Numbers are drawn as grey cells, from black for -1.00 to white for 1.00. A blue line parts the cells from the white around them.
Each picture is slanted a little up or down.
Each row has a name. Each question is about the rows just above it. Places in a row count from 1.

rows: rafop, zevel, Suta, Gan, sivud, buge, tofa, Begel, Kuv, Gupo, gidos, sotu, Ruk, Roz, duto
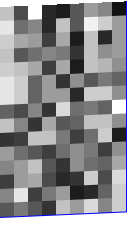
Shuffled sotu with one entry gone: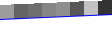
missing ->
[0.32]
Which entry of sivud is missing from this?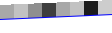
[0.42]
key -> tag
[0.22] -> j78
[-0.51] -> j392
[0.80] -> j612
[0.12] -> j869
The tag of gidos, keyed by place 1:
j78
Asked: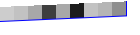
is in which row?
sivud

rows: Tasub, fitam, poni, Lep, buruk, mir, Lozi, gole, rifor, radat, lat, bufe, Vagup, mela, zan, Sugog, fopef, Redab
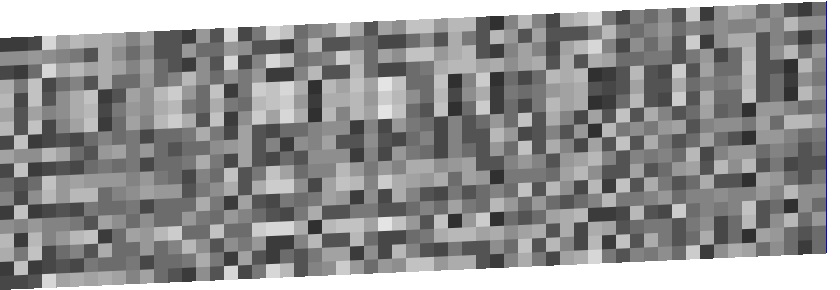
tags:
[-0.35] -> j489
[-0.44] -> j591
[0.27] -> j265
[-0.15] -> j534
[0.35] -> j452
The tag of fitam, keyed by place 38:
j489
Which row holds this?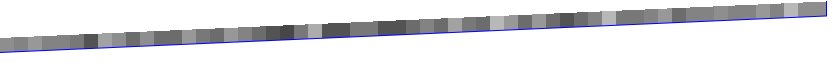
mela
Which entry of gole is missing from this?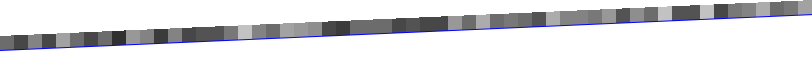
[-0.25]
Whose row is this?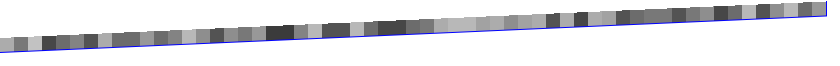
Sugog
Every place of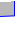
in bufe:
4 6 7 26 42 52 54
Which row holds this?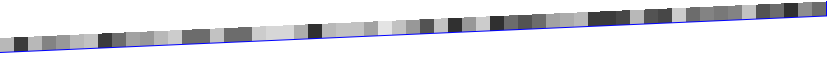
zan

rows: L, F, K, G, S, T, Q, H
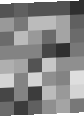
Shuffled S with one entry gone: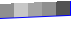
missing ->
[0.37]
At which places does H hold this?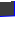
2
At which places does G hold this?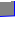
1 2 3
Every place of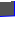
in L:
1 3 4 5
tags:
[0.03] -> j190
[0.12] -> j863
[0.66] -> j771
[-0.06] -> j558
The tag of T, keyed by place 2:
j190

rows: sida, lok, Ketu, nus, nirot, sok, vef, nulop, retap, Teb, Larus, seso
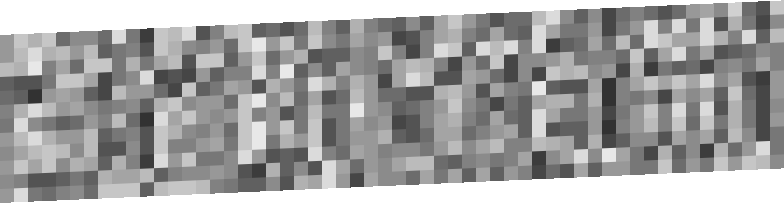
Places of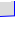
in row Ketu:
32 35 37 39 47 51 54
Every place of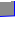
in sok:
7 10 14 20 52
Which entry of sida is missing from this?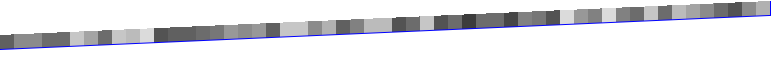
[0.64]
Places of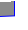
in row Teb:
5 17 29 30 34 46 47 50 54
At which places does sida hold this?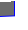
5 8 20 22 28 37 38 45 47 49 54

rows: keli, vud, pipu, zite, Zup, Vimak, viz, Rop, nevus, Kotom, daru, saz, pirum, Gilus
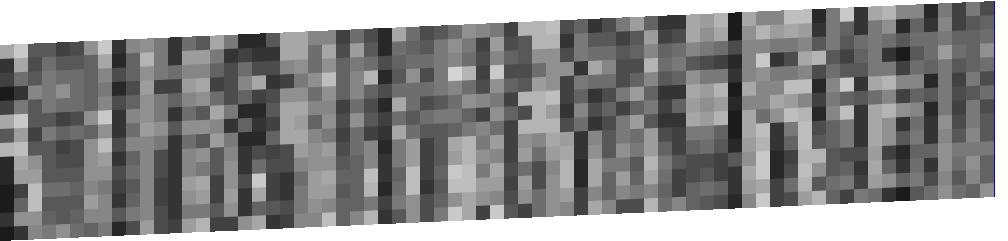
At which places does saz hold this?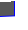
4 5 6 25 32 51 60
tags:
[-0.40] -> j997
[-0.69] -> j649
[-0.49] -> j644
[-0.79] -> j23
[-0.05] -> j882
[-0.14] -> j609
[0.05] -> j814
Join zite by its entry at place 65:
j23

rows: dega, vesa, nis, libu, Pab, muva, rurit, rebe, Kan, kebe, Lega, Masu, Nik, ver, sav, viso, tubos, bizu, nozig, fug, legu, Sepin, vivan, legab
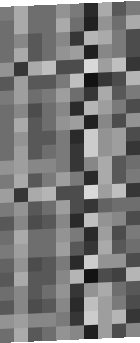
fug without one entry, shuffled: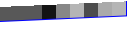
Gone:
[-0.50]
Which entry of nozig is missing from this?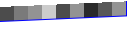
[-0.22]
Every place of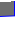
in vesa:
1 3 4 6 9
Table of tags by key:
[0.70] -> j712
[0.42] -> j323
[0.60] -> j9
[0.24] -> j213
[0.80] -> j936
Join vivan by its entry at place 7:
j9
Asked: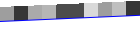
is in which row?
ver

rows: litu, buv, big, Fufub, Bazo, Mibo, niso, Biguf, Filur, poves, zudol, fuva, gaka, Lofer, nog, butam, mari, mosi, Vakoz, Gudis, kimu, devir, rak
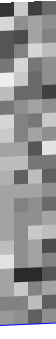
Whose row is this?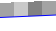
kimu
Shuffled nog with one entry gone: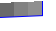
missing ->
[0.28]
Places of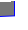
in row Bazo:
1 3
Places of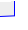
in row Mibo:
1
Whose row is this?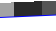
Gudis

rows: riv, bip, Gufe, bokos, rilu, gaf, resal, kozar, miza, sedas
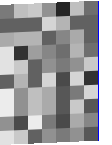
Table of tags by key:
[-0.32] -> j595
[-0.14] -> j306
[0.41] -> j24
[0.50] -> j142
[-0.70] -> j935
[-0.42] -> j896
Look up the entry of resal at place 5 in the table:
j595
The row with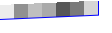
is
resal
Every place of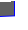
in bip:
1 2 3 6 7

